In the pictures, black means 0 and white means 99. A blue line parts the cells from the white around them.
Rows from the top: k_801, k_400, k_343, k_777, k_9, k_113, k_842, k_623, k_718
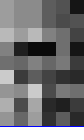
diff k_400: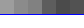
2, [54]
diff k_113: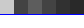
1, [23]

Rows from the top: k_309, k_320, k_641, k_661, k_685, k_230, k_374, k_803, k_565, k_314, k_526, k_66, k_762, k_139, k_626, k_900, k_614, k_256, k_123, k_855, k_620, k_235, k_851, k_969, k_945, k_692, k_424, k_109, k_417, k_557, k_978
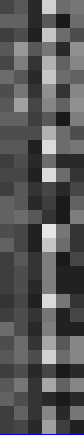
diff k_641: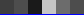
2, [13]
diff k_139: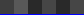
2, [20]
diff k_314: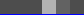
4, [42]
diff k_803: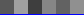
2, [27]
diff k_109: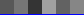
3, [65]

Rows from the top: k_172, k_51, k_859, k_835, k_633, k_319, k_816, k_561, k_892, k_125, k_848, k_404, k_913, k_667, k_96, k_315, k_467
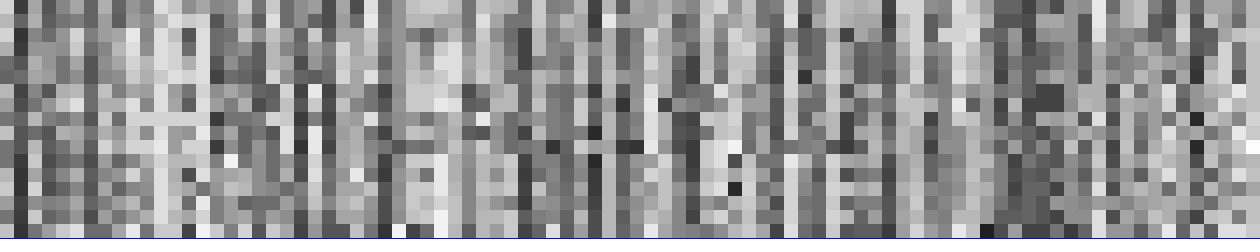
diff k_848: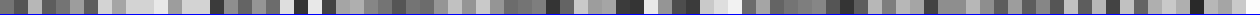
60, [23]
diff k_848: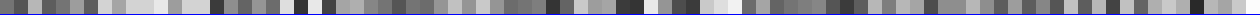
66, [26]

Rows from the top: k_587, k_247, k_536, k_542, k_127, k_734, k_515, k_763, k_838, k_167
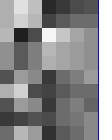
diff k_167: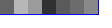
0, [42]
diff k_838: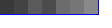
2, [32]
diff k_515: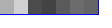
6, [42]
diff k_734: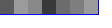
0, [32]
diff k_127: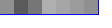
2, [49]
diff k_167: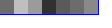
1, [71]

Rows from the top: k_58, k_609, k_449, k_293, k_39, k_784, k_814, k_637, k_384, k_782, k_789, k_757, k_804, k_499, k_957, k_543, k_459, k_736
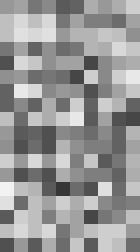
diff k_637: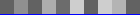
1, [53]
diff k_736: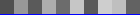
9, [42]
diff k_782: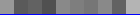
6, [42]

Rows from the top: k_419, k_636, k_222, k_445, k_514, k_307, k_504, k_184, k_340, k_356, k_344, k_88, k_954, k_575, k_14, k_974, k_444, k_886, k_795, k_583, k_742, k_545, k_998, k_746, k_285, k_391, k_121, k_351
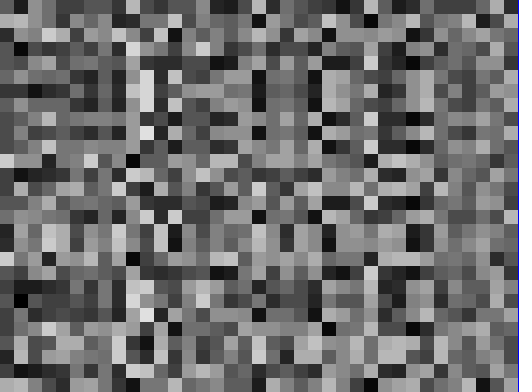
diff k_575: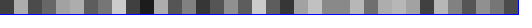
16, [60]
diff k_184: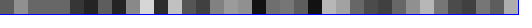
9, [56]
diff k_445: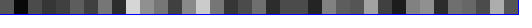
15, [50]

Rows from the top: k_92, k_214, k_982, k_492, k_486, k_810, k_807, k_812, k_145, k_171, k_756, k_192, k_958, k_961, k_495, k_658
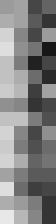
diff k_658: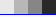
3, [20]
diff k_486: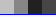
1, [48]
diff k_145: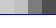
0, [75]
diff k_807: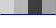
0, [79]
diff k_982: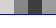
2, [27]

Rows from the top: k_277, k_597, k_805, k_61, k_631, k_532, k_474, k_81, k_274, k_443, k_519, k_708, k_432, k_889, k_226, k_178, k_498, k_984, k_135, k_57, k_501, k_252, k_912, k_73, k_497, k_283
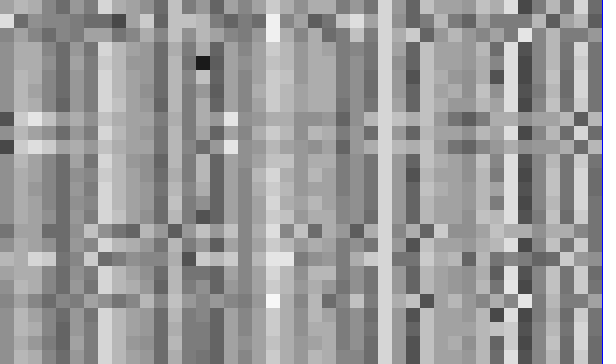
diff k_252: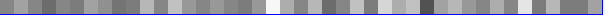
9, [52]
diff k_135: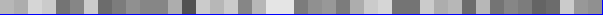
33, [39]
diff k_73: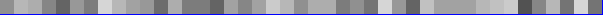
20, [67]
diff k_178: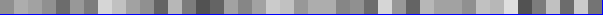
11, [42]
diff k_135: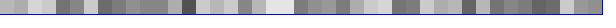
29, [45]
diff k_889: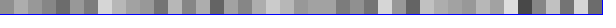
37, [32]

